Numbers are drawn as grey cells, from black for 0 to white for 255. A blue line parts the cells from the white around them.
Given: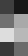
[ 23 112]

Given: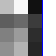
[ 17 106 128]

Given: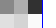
[ 49 212]

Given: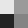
[154  36]

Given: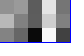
[117 206  10]

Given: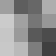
[174 118 154 200]
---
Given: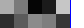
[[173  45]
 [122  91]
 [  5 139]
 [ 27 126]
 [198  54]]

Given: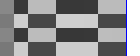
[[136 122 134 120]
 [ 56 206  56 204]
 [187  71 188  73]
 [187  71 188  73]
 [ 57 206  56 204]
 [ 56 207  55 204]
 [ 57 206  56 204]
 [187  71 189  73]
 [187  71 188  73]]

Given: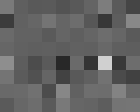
[[122  60 106 102 142 116 105  90]
 [ 95  97  98  97  93  91 106 103]
 [ 89 102  98  95  76  81 113 109]
 [ 90 116  90  96  90 101  76  90]
 [ 83 101 101  93  40  66 135 121]
 [ 89 109  95  97 106  89  97 102]
 [100  87 101  96  52  96 110 100]
 [125  55 109 104 208 114 109  93]
 [ 90  93 102  95  56  75 131 116]
 [ 69 136  90  94 109  65 102 117]]

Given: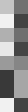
[[196 241 176 232 154  57  57 241]
 [113  67 111  69 134 166 166  67]]

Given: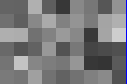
[[100 112 175 105 116 122]
 [ 99  95 173  85 195 117]
 [176 136 113  98 134 160]
 [ 94 170 130 152 125 114]
 [ 55 129 154  82 119  98]
 [136 148 136 120 150 114]
 [119 123  57  69  55 128]
 [ 86 164 165  75  52 138]
 [147 176 206  80  90  81]]

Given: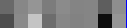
[[105  77]
 [135 138]
 [149 196]
 [124 109]
 [139 135]
 [132 130]
 [133 133]
 [ 94  13]
 [142 149]]

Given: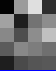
[[  3 162 136  91  30]
 [155  30  78 136  74]
 [223 115 141 125  85]
 [ 46 141 192 111  88]]

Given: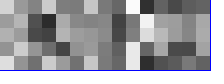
[[211 156 177 147 222]
 [153 181 156 204 148]
 [131  80  73 149 112]
 [203  44  66 109 203]
 [125 171 180  68 155]
 [123 136 157 146 113]
 [198 131 151 154 198]
 [121 135 139 124 122]
 [103  66  71  96 103]
 [251 120 127 233 233]
 [ 48 242 220 101  46]
 [ 98 161 185 167  81]
 [ 73 157 156  74  91]
 [ 93 132 134  73 121]
 [ 99 168 171 163  98]]
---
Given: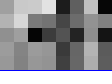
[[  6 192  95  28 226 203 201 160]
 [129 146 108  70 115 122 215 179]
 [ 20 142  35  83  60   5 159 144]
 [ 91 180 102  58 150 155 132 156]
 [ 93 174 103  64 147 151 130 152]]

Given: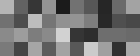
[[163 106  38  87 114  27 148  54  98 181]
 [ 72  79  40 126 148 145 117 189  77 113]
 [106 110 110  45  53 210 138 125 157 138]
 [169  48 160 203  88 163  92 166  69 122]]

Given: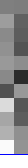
[[125 127]
 [ 97 157]
 [ 93 138]
 [ 83 145]
 [141 153]
 [ 43 137]
 [152  81]
 [ 86 219]
 [ 93 166]
 [144 177]
 [147 250]]

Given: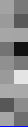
[[121 163]
 [ 89 154]
 [165 166]
 [ 18 115]
 [121 144]
 [228 154]
 [169 170]
 [140  87]
 [110 166]]

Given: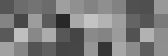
[[152  79  80 130 143 131 144 159 107 115 108  85]
 [122  85 100 158 179 195 169  40  91 157  71 132]
 [142 178  82 155 132 138  69  87 172 136 191  89]
 [143  93 139 167  53 150  70  69  96  83 134 162]]

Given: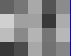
[[139  84 169 118  98]
 [172  56 161 160 208]
 [183 118 180 137 189]
 [134 114 168  76  56]]
